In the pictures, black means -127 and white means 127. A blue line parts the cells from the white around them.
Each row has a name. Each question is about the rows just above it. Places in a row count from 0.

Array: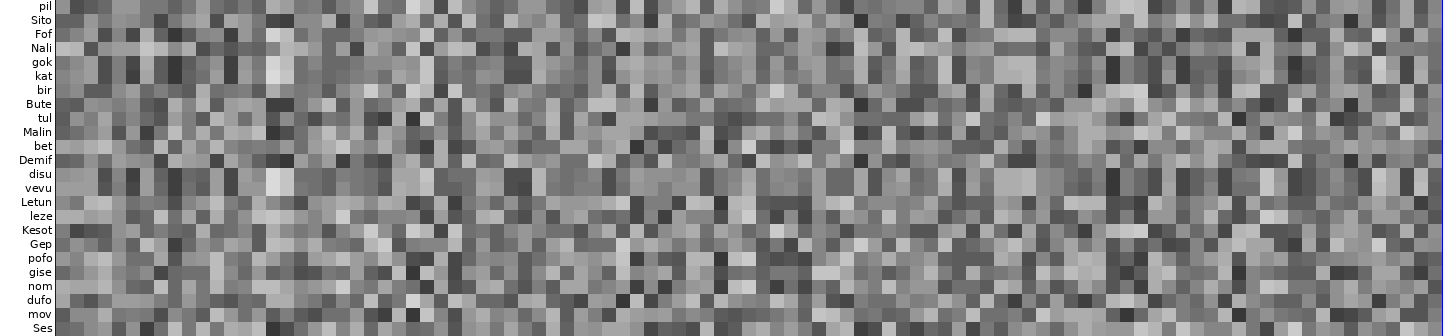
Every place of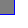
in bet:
14 38 42 45 54 55 68
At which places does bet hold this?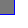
13 15 71 88 97
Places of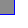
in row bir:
1 4 32 38 43 71 82 88
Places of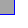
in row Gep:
12 67 72 83 85 86 89
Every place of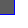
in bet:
25 29 33 66 98

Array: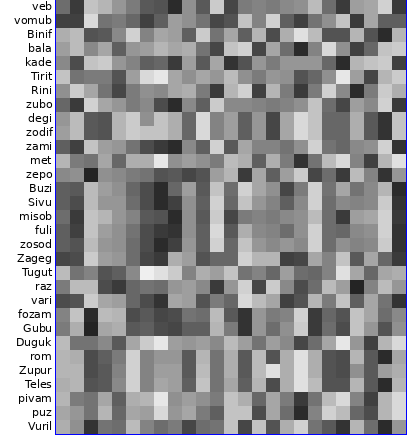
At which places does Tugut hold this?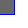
15 18 22
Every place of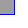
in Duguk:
8 10 13 15
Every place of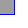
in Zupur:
7 8 23
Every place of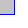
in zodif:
6 7 18 24
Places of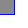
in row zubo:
6 9 12 13 22

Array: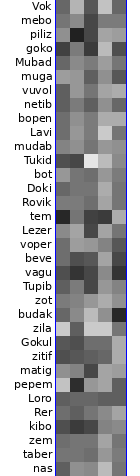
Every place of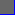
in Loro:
1 2
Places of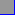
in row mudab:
3
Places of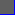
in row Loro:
0 3 4
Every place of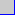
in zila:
0 2 3

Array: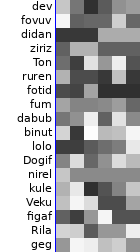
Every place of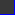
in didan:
0 1 2
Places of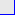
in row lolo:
5
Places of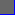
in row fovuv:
2 3 5
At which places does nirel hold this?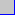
0
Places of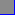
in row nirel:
1 2 3 4 5
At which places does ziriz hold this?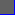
0 3 4 5
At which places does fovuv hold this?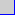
4

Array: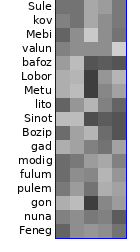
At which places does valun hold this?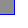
1 2 3
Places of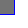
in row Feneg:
4
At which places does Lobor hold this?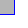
1 4
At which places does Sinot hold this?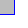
0 1
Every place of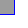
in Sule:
3

